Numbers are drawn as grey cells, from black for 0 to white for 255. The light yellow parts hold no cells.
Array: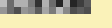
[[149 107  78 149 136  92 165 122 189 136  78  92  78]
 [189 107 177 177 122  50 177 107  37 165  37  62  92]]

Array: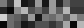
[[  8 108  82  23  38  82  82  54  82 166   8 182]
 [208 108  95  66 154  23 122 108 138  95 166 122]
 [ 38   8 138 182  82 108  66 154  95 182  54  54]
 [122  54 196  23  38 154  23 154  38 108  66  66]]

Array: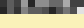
[[ 38  93  52 130  93  93  79  38  79 117  79 225]
 [ 52  93  65 154  38 142 142 105 105 170  65  65]]

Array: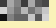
[[ 18 129 100 100 198  87 211]
 [211 153 116 183 116 153 198]
 [ 60 168 129  60 168  87  72]]

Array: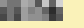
[[ 72 116  72 158 144 144 129  58  86]
 [ 86 116  86 158 129 144 100  45 100]
 [144 116 116 171 158  86 198 100 211]]

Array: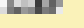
[[219 123  98 152 137  73 123 110 234]
 [246 137 219 192 207  59 166  98 152]]
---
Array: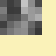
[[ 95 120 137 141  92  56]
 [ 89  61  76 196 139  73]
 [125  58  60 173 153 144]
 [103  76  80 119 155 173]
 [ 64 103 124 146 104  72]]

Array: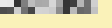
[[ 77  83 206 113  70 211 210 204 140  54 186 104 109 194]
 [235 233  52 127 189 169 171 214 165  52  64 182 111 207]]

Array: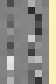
[[127 180 124 133 102  54 130]
 [128  78 125 131 175 139 124]
 [129 130 133 130  43 140 134]
 [128 114 131 134 134  55 134]
 [134  96 136 133 135  80 136]
 [132 149 129 131 134  49 128]
 [130 121 129 133 207 122 133]
 [130  78 134 129 109 144 134]
 [125 113 128 129  61 131 132]
 [131 228 132 129 172 187 134]
 [132 221 130 132 118 115 133]
 [131 139 128 127  98 186 125]]

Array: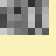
[[203 173 123 113  69 157  89]
 [193 157 111 130  48  95 145]
 [101 131  47 116 181 104 172]
 [ 67 139 131 116 194  82 183]
 [ 74 119 106 112 186  73 180]]

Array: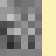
[[124 129 130 127 130 126]
 [176 138 108 116 118 133]
 [150 149 129 118 136 125]
 [154 193 157 106 170 113]
 [ 78  86 126 146 112 130]
 [ 63 159 183 130 176 106]
 [101  65  99 147  87 140]
 [106  43  82 152  68 147]]

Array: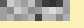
[[159 179 148 160 181  67 182 179 138 174]
 [ 92 204 179 159 192 108  60  49  67 162]
 [160 139 206 183 143 153 196 219 194 155]]

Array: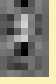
[[112 126 120 106 100 117 106]
 [124 135  68   5  86 128 111]
 [115 132 118  95  97 121 107]
 [ 82  57 122 193 130  74 101]
 [ 91  88 154 210 123  90 101]
 [ 79  41  93 164 132  67 101]
 [106 132 183 205 108 114 103]
 [127 144  77  11  84 132 111]
 [116 109  46   0  93 114 110]
 [ 98  82  92 111 114  93 105]
 [ 98  71  55  63 112  89 106]]

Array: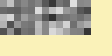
[[ 82 144  73 115 108 183 135 216 196 164 130 128  53]
 [153 193 116 135 116 132  88  56 116 101 223 136 140]
 [106  99  95 119 113 219 141 191 217 152 137  88  72]
 [191 213 111 158 132 141  87  50 111 117 126 112 130]
 [179  82 150 122 116 188 135 186 160 210 112 154 174]]
